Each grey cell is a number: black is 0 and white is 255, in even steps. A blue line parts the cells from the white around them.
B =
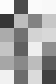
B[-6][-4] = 252
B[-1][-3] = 109
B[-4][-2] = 211
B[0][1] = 76
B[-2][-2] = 188
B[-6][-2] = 250
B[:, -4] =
[252, 54, 171, 196, 166, 241]

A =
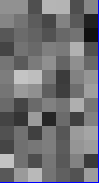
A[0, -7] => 145
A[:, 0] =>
[145, 133, 87, 68, 117, 125, 117, 106, 68, 81, 69, 195, 88]
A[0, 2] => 79
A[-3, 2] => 119
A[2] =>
[87, 107, 99, 82, 104, 115, 16]
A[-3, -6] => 112
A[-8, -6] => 196
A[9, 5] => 155
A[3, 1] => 115
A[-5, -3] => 107
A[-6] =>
[106, 69, 106, 129, 116, 175, 117]
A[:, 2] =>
[79, 92, 99, 105, 123, 190, 144, 106, 156, 64, 119, 77, 185]
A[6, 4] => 62
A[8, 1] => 52
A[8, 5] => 64
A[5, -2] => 130
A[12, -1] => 157
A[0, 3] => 181

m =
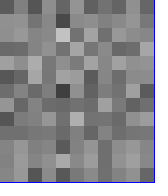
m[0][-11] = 91
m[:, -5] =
[96, 142, 163, 118, 163, 91, 98, 108, 115, 102, 148, 156, 138]
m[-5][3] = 150
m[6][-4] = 125
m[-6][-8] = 108
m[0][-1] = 102
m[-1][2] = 85
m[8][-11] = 85
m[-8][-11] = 87
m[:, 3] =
[142, 136, 137, 145, 120, 119, 126, 108, 150, 121, 133, 144, 139]
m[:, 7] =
[114, 129, 112, 138, 135, 134, 125, 160, 116, 131, 111, 111, 112]
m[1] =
[144, 146, 116, 136, 73, 138, 142, 129, 137, 149, 120]
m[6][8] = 114
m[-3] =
[132, 150, 128, 133, 90, 130, 148, 111, 141, 151, 134]
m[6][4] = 63
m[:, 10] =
[102, 120, 135, 166, 147, 140, 91, 111, 156, 119, 134, 136, 102]
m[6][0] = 109
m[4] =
[160, 142, 172, 120, 143, 123, 163, 135, 161, 144, 147]
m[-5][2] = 129
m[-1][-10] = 152
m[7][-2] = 98
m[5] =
[87, 102, 166, 119, 162, 156, 91, 134, 109, 139, 140]
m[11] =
[130, 154, 133, 144, 169, 137, 156, 111, 146, 159, 136]
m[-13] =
[91, 128, 85, 142, 101, 148, 96, 114, 100, 144, 102]
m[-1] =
[134, 152, 85, 139, 88, 121, 138, 112, 131, 145, 102]

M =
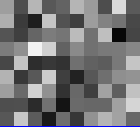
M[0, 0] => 158
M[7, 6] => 103
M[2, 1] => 63
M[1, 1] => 59
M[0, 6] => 155
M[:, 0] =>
[158, 174, 84, 124, 71, 179, 158, 78, 87]
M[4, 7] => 92
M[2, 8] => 7
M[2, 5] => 187
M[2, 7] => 191
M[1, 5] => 62
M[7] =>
[78, 79, 43, 114, 20, 106, 103, 103, 161, 213]
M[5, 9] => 147
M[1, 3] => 197
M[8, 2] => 91
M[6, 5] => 104
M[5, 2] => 88
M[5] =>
[179, 56, 88, 204, 63, 34, 87, 111, 143, 147]
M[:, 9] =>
[90, 72, 69, 135, 197, 147, 193, 213, 103]

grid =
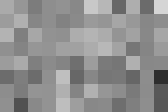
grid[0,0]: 170
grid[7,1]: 81
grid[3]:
[144, 132, 150, 148, 161, 161, 172, 184, 163, 118, 133, 155]
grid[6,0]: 141
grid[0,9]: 174
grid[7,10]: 142
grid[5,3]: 144
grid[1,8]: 166
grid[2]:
[179, 127, 167, 146, 144, 173, 180, 172, 148, 162, 136, 166]
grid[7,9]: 127
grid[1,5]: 138
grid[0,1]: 150
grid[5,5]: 103
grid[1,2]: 134
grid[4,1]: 170
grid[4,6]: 157
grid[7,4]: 190
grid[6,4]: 176
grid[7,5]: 158
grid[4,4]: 132
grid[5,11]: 46
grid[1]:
[156, 176, 134, 142, 130, 138, 154, 149, 166, 152, 135, 141]
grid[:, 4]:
[146, 130, 144, 161, 132, 191, 176, 190]
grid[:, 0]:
[170, 156, 179, 144, 156, 108, 141, 144]
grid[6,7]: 150

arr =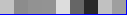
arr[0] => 195
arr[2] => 146
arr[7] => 193

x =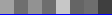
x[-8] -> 162
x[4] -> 199
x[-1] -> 63
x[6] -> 110

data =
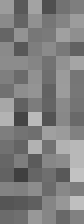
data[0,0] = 156
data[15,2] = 152
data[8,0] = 179
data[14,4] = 151
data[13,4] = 136
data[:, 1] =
[89, 100, 147, 88, 140, 107, 142, 97, 68, 115, 100, 126, 63, 128, 88, 111]
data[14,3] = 133
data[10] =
[113, 100, 178, 114, 178, 184]
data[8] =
[179, 68, 187, 83, 136, 105]
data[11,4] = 140
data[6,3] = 98
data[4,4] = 146
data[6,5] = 119
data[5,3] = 110
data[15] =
[107, 111, 152, 134, 104, 129]
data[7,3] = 100
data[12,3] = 111
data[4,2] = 133
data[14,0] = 85
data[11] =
[102, 126, 91, 135, 140, 184]
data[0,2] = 163
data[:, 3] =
[79, 118, 122, 139, 114, 110, 98, 100, 83, 160, 114, 135, 111, 107, 133, 134]
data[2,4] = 160
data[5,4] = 155
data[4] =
[140, 140, 133, 114, 146, 165]

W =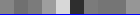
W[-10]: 133
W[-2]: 117
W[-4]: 123

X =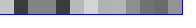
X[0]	197
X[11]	107
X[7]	178

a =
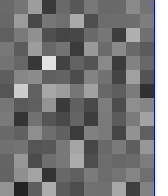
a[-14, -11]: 105
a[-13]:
[103, 155, 72, 119, 111, 170, 79, 108, 109, 110, 125]
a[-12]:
[95, 122, 145, 80, 69, 71, 106, 118, 61, 175, 112]
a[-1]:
[147, 35, 94, 172, 91, 77, 113, 112, 167, 63, 130]
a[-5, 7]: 122
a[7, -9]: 95
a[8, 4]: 73
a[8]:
[122, 52, 114, 85, 73, 101, 62, 121, 91, 123, 162]
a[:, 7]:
[105, 108, 118, 107, 137, 114, 104, 125, 121, 122, 105, 109, 108, 112]
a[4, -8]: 225
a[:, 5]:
[87, 170, 71, 59, 98, 76, 118, 96, 101, 59, 165, 172, 96, 77]
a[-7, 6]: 73
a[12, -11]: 99
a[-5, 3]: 110
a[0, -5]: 120
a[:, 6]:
[120, 79, 106, 153, 84, 131, 161, 73, 62, 128, 71, 77, 123, 113]
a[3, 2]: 156
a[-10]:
[115, 103, 55, 225, 66, 98, 84, 137, 59, 130, 103]
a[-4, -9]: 85
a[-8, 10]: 49
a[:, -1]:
[115, 125, 112, 91, 103, 83, 49, 133, 162, 95, 150, 124, 111, 130]
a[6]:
[85, 205, 97, 167, 156, 118, 161, 104, 94, 123, 49]
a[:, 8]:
[106, 109, 61, 137, 59, 68, 94, 76, 91, 69, 122, 104, 116, 167]
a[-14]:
[105, 117, 157, 58, 105, 87, 120, 105, 106, 138, 115]
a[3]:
[120, 92, 156, 104, 115, 59, 153, 107, 137, 106, 91]
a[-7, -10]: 90
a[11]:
[101, 151, 76, 110, 120, 172, 77, 109, 104, 107, 124]
